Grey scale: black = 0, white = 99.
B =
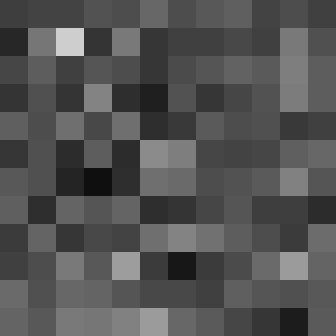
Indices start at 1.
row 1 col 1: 24
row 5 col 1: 37
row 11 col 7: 28
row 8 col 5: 39
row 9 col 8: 44
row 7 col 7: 41
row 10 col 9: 29
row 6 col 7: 49
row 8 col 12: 17
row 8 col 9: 33
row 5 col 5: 43
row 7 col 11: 50
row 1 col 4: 32
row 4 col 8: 21
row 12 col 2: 34
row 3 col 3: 25
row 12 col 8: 35
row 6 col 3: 17
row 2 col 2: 46
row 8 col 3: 39
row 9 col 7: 51
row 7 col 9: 32
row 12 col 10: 21
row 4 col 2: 31
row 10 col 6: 23
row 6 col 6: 54
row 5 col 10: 31
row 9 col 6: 43
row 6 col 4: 36
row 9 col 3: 21
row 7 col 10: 35
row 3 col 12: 36
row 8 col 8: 27
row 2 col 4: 20
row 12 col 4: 46
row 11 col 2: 31

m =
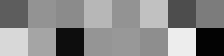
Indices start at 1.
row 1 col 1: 36
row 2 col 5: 59
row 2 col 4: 58
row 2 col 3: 5
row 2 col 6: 55
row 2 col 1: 84

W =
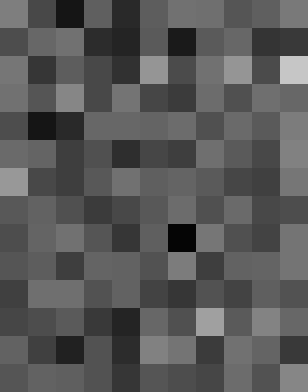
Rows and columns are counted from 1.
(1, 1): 49
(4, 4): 28
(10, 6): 32
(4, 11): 40
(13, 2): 25
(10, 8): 24
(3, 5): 19
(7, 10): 25
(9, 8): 46
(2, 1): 30
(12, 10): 51
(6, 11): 50
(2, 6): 35
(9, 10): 26
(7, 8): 35
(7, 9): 27
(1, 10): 37
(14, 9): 42
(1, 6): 36
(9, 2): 39
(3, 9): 58
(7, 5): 44
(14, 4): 32
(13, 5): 17
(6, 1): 41
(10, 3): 24
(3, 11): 77
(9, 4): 33
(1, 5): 16
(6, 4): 31
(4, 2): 33
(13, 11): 22
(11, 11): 32
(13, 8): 23
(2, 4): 17
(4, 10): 43

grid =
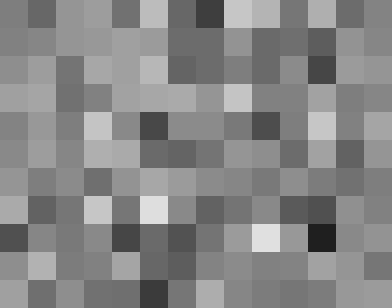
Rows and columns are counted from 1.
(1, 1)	49
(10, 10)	50
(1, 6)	73
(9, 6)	41
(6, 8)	45
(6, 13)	38
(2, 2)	52
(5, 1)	51
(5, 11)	49
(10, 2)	69
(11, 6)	23
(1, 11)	46
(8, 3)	46
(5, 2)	59
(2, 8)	42
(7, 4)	43
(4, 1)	62
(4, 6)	65
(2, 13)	57
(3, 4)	65
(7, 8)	54
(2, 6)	60
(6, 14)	58
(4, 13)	49
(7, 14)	49
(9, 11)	59
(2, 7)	42
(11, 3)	55
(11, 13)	59
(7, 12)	48
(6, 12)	63
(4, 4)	50
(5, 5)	53
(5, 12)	77
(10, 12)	63

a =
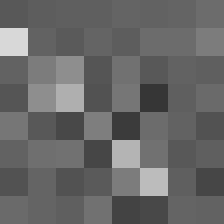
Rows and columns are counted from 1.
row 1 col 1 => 34
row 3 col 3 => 55
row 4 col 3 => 68
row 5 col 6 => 42
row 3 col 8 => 37
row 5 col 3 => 28
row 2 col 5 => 36
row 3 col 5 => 44
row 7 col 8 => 27
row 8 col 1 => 41
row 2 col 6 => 42
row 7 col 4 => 35
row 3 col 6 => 34
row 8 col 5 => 26
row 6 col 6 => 44
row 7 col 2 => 39
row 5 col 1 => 46
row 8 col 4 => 44
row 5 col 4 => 49
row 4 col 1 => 33

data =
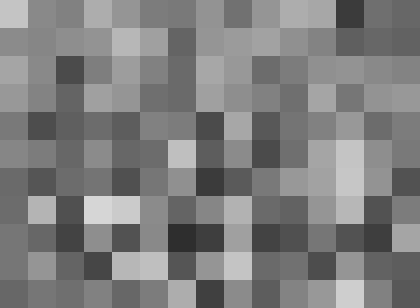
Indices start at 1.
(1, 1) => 76
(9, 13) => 32
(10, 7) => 33
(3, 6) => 50
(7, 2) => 33
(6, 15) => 47
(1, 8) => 57
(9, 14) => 24
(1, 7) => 47
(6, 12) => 64
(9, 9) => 62
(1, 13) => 23
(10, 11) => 44
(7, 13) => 77
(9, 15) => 64
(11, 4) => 50
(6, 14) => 55
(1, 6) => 48
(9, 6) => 53
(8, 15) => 48
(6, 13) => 76
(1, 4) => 67
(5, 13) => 59
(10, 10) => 41
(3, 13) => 57
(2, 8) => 58
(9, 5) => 32
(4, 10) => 50
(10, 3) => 39
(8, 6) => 54
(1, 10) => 58
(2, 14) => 40
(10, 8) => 58
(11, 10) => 36
